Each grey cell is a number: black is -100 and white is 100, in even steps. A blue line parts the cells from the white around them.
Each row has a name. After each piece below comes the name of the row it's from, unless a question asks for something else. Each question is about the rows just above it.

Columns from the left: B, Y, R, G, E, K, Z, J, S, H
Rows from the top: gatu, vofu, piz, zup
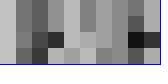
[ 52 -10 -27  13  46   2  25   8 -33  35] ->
vofu
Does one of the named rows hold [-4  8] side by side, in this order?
no
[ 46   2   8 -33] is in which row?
zup
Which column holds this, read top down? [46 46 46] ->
E
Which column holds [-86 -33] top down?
S
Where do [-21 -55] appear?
zup
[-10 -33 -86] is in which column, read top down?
S

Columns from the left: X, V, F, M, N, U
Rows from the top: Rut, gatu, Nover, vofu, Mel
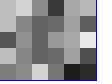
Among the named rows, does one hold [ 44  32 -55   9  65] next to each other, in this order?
no
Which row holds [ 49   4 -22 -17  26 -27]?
gatu
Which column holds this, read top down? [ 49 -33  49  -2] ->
X
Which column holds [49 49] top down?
X
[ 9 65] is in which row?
Mel
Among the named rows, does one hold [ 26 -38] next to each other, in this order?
yes

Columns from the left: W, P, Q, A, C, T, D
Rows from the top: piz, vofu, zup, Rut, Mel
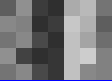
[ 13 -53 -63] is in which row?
piz
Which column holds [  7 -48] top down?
P
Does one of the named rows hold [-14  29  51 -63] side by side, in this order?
no

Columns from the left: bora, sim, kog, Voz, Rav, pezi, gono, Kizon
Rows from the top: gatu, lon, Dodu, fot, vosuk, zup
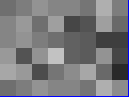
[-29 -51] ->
Dodu
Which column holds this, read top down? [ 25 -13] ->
Voz
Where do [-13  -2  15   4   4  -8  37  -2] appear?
gatu

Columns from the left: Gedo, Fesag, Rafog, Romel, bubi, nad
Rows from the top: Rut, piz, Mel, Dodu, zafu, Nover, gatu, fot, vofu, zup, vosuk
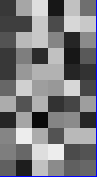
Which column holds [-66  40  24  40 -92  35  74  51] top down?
Rafog
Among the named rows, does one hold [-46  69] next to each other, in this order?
no
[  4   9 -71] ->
fot
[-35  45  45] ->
vofu

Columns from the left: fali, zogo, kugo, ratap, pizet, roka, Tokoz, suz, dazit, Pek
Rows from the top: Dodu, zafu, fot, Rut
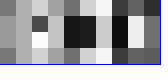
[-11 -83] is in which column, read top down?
pizet
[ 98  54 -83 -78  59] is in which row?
fot
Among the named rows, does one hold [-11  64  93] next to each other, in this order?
yes
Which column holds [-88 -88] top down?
suz
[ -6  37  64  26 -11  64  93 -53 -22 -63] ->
Dodu
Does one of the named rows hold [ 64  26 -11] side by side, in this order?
yes
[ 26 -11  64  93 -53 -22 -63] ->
Dodu

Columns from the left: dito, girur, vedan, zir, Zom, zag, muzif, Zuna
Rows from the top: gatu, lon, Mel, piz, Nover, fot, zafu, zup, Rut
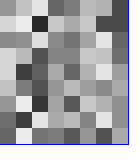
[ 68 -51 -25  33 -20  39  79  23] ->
Nover
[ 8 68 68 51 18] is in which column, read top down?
dito

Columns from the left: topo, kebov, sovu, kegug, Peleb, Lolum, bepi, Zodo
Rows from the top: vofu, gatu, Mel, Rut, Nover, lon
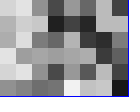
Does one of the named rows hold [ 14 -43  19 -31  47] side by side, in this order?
yes
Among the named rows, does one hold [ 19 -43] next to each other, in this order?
no
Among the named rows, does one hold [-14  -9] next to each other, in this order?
yes
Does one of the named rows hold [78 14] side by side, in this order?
yes
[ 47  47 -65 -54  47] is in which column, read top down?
bepi

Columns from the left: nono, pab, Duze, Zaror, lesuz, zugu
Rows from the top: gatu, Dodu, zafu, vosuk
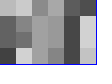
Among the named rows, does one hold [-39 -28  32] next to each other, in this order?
no
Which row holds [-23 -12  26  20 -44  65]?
zafu
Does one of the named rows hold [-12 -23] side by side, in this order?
no

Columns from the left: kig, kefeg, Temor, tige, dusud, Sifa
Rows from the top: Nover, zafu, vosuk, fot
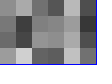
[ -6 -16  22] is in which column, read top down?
kig
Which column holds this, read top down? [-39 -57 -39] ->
Sifa
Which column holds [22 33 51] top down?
dusud

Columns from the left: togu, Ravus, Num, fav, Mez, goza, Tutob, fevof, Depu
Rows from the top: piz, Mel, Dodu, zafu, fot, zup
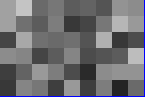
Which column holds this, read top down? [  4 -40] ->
Mez
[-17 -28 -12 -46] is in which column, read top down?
Num

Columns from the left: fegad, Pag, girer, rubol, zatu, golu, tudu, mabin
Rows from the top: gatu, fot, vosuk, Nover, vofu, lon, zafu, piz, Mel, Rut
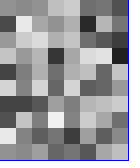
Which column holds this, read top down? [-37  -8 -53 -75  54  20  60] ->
mabin
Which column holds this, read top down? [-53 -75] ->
mabin
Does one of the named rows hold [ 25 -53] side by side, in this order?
no
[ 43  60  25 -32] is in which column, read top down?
golu
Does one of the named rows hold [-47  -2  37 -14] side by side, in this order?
yes
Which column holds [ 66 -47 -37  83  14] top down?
fegad

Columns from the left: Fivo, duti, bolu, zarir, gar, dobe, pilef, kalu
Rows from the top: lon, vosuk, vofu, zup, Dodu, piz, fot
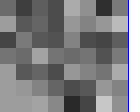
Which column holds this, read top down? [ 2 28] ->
bolu
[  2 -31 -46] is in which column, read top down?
dobe
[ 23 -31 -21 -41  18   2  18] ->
vosuk
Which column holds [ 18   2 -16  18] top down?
gar
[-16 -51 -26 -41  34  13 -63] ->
lon
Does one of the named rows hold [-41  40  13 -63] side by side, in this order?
no

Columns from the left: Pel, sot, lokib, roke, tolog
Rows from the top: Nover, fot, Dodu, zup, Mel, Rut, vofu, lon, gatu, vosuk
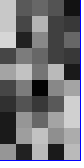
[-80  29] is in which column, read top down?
tolog
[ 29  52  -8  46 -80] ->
Mel

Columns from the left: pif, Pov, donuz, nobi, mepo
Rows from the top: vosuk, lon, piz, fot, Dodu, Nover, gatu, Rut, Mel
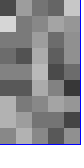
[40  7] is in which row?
Mel
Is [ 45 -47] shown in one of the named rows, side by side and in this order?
no
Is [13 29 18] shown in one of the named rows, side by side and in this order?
no
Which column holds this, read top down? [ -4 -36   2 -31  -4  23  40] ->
Pov

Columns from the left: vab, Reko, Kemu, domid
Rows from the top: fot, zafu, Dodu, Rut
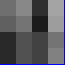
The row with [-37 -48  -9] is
Dodu
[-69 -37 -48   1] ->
Rut
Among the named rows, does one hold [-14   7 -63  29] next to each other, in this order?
yes
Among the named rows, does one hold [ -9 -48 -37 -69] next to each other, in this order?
no

